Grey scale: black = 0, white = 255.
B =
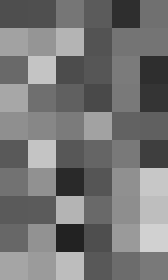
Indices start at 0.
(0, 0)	78
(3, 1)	111
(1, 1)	149
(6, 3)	85
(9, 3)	88
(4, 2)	123
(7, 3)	105
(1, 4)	116
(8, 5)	209
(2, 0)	105
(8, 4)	154
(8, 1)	146
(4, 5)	96
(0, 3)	91
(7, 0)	90
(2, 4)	123
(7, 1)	91
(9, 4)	108

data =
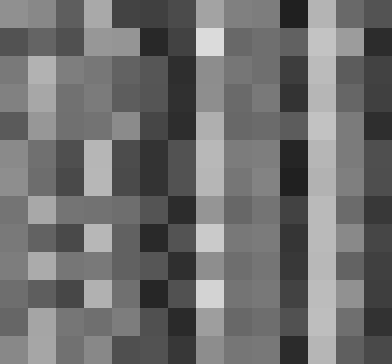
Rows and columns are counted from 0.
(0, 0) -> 144
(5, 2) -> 79
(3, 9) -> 121
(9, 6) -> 47
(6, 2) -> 73
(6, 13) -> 78
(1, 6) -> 66
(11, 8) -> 104
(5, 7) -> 184
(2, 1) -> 178
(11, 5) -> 80
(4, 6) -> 45
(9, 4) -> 97
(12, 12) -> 95
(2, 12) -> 92
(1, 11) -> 195
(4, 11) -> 194
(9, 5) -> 86
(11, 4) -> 125
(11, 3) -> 111
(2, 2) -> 126
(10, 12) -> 145
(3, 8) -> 106
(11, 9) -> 110
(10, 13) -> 62
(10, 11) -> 188
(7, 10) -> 66
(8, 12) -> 137
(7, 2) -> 116
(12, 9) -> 120
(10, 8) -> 116
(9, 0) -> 125
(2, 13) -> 66
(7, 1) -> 168
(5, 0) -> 138

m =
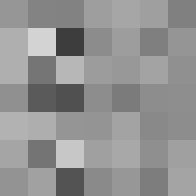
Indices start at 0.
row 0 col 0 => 150
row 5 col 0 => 165
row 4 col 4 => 163
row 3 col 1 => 90
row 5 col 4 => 168
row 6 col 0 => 147
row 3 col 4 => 123
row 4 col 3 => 148
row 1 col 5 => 127
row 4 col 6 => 141
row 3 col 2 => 80
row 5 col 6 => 160
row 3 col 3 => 141

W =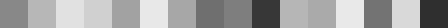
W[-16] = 136
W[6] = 167
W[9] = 55
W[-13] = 208
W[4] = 162

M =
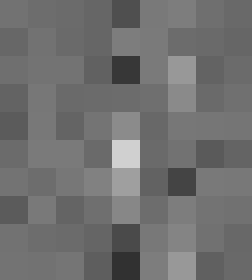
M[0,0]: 114
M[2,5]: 122
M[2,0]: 111
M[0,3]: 102
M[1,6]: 108
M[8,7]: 113
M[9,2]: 117
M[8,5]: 120
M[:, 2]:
[107, 106, 115, 106, 100, 122, 119, 100, 107, 117]
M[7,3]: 111
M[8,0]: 114
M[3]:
[99, 119, 106, 107, 108, 111, 138, 106, 112]
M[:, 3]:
[102, 102, 97, 107, 116, 106, 129, 111, 101, 94]
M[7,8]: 113
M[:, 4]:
[79, 125, 55, 108, 139, 208, 159, 135, 74, 49]
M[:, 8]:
[105, 102, 107, 112, 117, 100, 120, 113, 104, 105]
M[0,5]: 121
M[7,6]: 125
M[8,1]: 109
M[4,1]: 120

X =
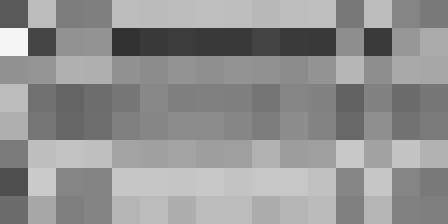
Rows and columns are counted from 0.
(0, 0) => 89
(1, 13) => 58
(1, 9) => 67
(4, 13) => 143
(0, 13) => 189
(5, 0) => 123
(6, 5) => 198
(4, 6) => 140
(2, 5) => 140
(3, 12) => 98
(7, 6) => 174
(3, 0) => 188
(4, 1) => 118
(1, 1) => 69
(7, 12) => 128
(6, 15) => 121
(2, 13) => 142
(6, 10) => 199
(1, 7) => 56
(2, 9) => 145
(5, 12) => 200
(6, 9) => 199
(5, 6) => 164
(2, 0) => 145
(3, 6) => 127
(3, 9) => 117
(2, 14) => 169
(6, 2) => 133
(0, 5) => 187
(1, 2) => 146
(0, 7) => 191
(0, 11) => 191
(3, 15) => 119
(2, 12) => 182

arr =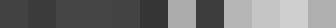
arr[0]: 66
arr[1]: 59
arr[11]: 175
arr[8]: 182

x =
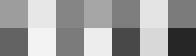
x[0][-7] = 157
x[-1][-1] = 38
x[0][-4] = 165
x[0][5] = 228

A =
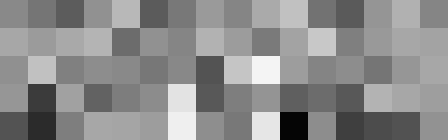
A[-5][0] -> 137
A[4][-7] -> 230
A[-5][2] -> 92
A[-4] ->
[167, 155, 169, 180, 108, 145, 133, 178, 156, 122, 163, 200, 127, 153, 167, 163]
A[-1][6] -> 239
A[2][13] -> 117
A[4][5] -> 157
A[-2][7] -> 88
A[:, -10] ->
[120, 133, 136, 227, 239]
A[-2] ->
[150, 59, 161, 98, 125, 140, 227, 88, 126, 148, 95, 108, 88, 179, 167, 158]
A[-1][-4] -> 63
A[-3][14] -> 150
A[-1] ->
[83, 43, 126, 167, 165, 157, 239, 142, 120, 230, 5, 141, 63, 76, 82, 146]
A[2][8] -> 197
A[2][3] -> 141
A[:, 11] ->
[114, 200, 132, 108, 141]
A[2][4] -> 137

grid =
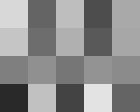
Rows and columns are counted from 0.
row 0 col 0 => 216
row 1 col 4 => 167
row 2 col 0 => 127
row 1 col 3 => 89
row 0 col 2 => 190
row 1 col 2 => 176
